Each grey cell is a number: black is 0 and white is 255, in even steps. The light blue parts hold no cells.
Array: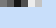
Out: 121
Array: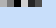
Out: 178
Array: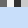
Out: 105
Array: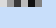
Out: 219
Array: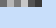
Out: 109
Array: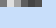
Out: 121
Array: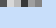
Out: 84
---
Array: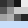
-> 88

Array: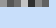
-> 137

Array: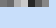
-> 94

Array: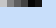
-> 6

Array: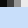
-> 150

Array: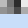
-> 75

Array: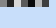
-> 185

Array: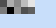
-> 79

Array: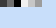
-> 198
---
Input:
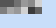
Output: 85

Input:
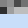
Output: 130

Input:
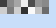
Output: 63

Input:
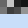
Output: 103

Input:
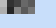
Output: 187

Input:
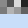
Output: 137

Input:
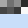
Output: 167

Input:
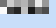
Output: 115
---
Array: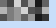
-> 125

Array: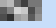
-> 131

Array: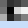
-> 4

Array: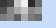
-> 137

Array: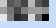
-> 115

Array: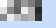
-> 138
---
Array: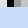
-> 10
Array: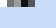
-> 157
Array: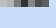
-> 135
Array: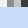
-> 141
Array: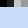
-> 32
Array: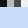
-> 185
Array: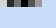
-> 1
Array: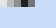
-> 142
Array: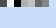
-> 192
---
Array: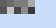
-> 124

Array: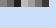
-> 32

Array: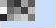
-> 53

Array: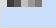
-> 91

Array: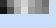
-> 183

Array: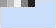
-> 240
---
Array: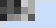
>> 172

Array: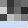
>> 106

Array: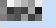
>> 234

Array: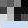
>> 4

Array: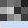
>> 33

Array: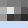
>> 110

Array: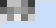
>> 63
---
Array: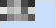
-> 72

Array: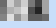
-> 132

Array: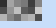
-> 179

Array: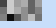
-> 129

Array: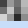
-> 211

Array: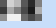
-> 144
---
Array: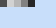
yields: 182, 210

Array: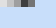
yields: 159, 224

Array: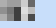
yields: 63, 221

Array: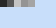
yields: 196, 196

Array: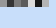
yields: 91, 219

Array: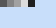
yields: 161, 220
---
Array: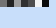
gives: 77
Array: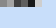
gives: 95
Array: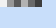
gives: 178
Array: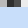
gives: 47
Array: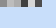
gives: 64
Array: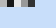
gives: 231
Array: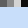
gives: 139
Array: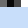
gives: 9
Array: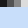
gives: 83
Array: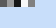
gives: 23
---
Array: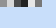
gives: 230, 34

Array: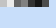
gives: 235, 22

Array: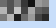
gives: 196, 17

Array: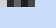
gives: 210, 32

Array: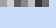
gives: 207, 54

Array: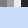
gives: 236, 40

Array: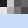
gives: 228, 30
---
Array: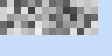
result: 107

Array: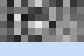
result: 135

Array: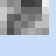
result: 173

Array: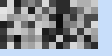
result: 58

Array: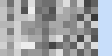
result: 181

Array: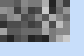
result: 106

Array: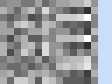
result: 133

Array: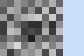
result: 117

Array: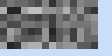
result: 90
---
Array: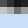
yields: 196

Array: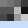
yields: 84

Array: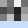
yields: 75

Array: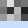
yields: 116

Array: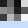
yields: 143

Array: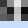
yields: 105
